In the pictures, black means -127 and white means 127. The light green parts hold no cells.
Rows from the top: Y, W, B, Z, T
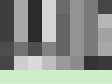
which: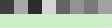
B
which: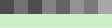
Z
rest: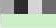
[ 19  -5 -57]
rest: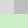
[ 26  11 -76 -70]
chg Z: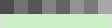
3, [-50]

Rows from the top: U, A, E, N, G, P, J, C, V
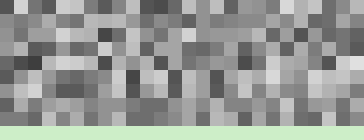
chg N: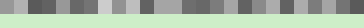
24, [44]
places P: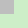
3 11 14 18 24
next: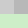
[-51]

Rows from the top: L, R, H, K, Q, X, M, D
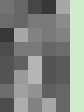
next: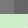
[-19]
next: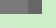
[-19]
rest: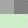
[-6  2]

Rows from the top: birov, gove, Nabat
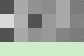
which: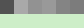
Nabat
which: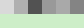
gove
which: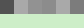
birov
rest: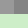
[-3]
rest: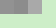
[-3]

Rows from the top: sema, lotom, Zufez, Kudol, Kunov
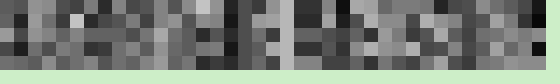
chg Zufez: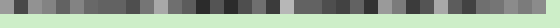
7, [-29]
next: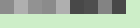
[-35]
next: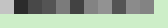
[-104]
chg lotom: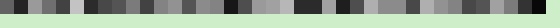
5, [-68]

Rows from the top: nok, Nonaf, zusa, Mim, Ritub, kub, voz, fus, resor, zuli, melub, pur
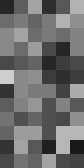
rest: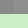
[-67 -81 -67]
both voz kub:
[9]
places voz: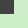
5
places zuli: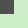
4
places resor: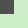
2 4

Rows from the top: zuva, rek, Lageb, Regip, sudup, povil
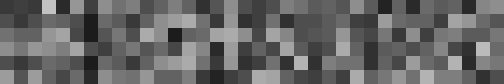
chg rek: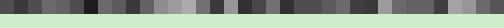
19, [-64]
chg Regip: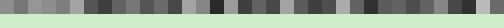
7, [-49]
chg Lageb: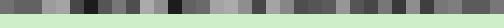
4, [22]
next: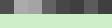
[43]
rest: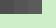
[ 22 -42 -56  -8 -70  14 -64  -8  -1 -36 -36  -8]
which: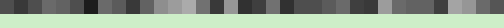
rek
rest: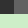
[-56  28 -21 -36  51 -85   6  -8]

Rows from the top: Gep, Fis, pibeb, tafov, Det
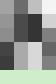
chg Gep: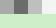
1, [35]
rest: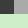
[88  0]
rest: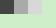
[-26]
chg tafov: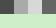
1, [-59]
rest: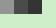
[82]

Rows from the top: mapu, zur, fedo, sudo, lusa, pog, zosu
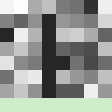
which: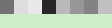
pog
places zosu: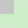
2
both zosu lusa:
[-89]

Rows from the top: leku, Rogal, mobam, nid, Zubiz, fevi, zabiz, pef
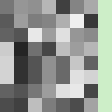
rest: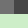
[62 29 54]
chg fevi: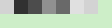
3, [-43]
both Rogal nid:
[29]

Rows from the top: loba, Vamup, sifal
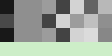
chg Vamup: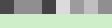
5, [83]
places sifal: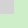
6
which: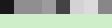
sifal
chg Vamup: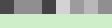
7, [63]
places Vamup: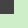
4

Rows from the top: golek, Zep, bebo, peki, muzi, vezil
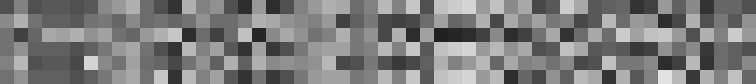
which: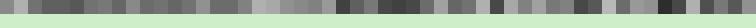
Zep
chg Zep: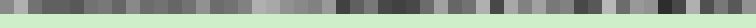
17, [-19]
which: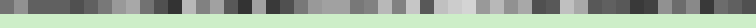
peki
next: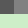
[98]
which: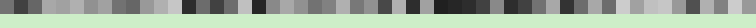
bebo
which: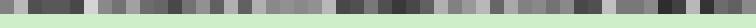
muzi

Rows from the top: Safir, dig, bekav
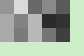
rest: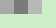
[-10 -64]
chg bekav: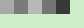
5, [-64]

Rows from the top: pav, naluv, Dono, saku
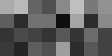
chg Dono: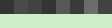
6, [-75]
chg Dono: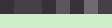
2, [-53]
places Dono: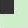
1 4 6

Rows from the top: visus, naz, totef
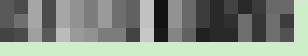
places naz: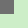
2 9 18 20
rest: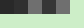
[-67]

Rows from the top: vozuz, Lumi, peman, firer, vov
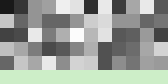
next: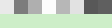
[26]
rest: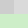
[ 20  20 -25 -11]
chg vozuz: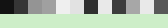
1, [-102]
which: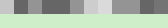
Lumi
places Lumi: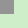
3 6 9 10
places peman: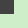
1 12
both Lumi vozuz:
[20]

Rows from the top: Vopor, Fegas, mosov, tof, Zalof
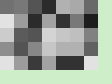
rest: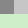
[ 49  49 -30]
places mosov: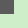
2
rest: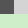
[70 63  1]
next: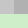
[49]
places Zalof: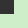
5 6
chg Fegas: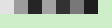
3, [-84]
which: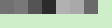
Vopor

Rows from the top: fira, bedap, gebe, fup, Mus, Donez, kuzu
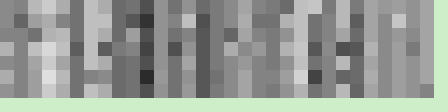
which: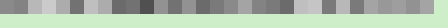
fira
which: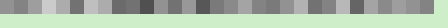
kuzu
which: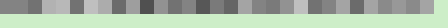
gebe
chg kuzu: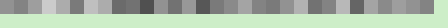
6, [-13]
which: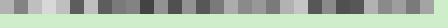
fup
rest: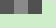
[-40  50  10  30  -5  36]
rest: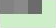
[-13 -84  24 -13  18 -40 -13  10  36   3   3  30  82 -60   3 -26 -20  44
  10  30  18  36]

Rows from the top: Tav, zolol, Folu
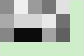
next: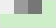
[97]
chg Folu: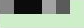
5, [-31]
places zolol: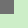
5
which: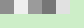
Tav
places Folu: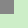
1

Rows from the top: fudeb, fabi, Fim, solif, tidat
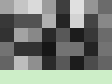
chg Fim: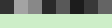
8, [-20]
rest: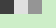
[-20]
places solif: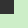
2 3
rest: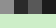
[-51 -27]

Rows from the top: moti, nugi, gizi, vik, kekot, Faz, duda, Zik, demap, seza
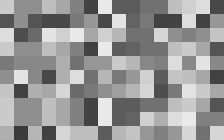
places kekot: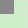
2 3 4 11 14 16
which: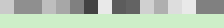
demap
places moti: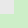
8
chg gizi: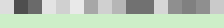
16, [68]
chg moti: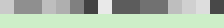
5, [39]

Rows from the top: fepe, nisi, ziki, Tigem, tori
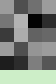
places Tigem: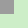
1 4
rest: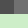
[28]

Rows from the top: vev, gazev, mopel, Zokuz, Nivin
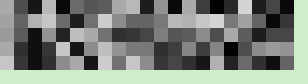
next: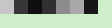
[77]
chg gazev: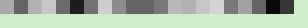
1, [34]
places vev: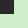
17

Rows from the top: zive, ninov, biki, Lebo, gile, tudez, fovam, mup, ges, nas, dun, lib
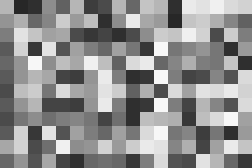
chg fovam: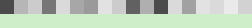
2, [62]
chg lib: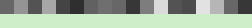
7, [-24]
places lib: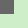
1 7 9 17
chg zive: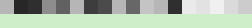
18, [82]
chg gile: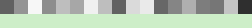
1, [-24]

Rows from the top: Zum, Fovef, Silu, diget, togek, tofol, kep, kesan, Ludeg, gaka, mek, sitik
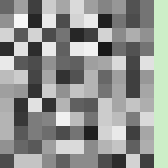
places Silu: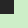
6
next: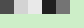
[-51]
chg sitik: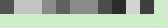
1, [-51]

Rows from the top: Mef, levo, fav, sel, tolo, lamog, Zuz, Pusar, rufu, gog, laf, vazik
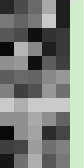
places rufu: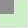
1 2 4
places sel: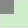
3
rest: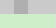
[74]
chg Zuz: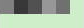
2, [-64]
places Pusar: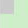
1 3 4 5

